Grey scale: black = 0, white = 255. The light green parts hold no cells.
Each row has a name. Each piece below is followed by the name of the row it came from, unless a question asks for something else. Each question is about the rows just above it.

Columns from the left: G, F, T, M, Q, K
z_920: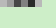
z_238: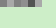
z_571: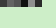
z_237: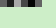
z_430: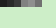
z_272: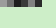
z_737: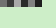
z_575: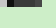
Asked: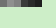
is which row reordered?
z_430
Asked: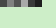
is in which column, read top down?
T
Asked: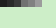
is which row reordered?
z_272

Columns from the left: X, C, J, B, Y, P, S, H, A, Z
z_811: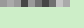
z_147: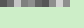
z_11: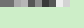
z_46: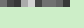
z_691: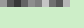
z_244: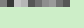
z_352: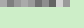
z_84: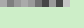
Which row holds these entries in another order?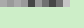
z_811
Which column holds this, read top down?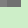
P
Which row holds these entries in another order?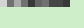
z_46
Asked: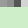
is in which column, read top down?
Y
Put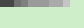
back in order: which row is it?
z_84
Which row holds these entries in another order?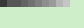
z_691
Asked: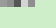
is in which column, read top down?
Y

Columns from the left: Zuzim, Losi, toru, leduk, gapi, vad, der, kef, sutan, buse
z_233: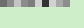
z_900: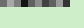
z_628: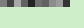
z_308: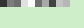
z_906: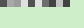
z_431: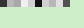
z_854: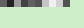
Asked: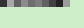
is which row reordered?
z_628
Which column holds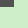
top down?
buse
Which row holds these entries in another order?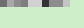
z_233
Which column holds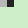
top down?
Losi
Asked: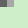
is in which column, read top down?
der
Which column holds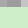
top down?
sutan

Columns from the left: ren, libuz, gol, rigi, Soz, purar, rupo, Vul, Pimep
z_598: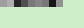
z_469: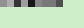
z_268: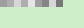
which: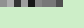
z_469
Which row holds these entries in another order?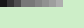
z_469

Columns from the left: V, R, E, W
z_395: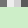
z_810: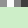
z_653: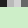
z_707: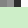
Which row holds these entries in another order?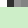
z_707
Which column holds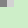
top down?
E
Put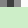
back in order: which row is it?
z_810

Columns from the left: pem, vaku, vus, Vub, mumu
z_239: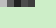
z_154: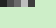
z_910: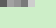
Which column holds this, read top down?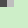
Vub
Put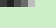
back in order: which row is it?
z_154
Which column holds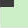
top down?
mumu

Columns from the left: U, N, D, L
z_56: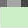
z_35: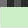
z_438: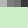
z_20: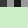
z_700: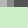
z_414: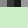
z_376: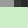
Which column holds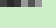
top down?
L
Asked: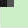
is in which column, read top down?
D
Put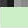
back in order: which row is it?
z_414
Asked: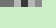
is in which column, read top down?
U
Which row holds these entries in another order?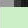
z_20

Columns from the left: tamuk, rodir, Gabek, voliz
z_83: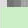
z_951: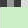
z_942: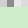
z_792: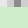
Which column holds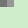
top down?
rodir
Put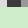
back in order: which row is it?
z_951
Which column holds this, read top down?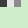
Gabek
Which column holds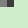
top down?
Gabek
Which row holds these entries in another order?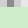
z_792
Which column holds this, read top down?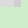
voliz
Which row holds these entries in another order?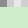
z_792

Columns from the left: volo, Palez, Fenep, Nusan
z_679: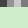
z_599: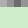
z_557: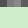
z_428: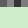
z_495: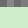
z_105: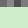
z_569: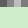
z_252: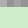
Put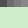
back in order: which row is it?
z_105
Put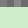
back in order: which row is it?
z_495

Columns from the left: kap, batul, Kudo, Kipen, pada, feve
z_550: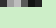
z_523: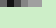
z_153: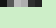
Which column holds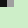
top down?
pada
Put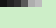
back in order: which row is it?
z_153
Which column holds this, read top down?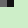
kap
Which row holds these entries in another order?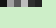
z_550
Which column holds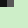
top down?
batul
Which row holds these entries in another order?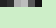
z_153

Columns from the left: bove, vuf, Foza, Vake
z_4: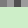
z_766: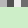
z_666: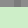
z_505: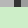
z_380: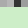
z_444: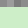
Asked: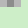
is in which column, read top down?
bove
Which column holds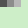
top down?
vuf
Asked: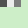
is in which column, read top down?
Foza
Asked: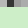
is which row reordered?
z_380
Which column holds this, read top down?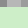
vuf
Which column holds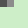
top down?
vuf
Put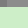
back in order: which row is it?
z_666

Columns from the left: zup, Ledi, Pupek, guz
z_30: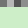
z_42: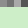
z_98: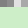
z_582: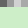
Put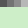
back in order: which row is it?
z_30
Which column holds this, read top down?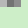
Ledi
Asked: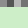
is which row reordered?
z_30
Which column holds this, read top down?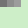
Ledi

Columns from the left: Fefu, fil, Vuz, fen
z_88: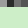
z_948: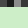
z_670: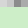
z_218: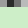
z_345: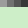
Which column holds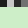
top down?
fil
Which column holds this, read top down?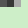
fen
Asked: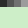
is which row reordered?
z_88
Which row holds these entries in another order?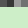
z_345
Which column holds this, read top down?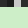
fil
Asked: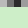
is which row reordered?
z_218
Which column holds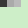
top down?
fen

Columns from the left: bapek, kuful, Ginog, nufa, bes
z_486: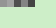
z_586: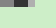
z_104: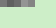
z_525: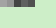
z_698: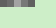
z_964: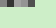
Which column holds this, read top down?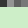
nufa
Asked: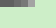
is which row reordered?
z_698
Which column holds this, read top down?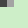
Ginog
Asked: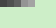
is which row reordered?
z_525
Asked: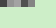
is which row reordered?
z_486
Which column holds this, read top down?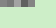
bapek

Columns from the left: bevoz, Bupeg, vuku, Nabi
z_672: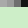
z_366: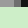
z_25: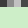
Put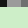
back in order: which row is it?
z_366
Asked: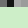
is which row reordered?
z_672
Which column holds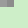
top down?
Bupeg
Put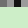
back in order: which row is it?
z_366
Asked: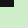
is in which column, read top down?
Nabi

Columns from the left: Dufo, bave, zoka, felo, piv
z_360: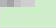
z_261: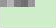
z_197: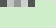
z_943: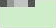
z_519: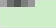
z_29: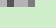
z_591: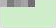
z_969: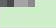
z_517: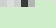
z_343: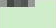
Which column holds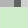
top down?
Dufo
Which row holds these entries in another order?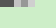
z_197
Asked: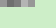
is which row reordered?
z_261
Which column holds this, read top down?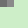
piv
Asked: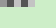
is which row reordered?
z_943

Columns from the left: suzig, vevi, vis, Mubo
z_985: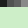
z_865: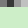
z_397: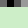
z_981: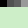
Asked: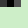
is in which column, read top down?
vevi
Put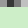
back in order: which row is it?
z_865
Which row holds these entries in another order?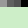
z_981
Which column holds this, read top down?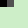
vevi

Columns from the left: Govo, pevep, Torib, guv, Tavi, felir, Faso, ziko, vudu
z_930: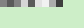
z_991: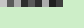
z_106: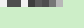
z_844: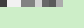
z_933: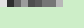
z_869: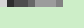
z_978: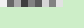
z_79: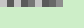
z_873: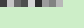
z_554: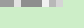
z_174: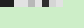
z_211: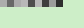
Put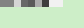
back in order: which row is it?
z_844
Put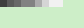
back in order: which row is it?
z_844
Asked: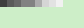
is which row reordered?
z_978
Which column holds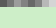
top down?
ziko
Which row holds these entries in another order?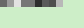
z_933

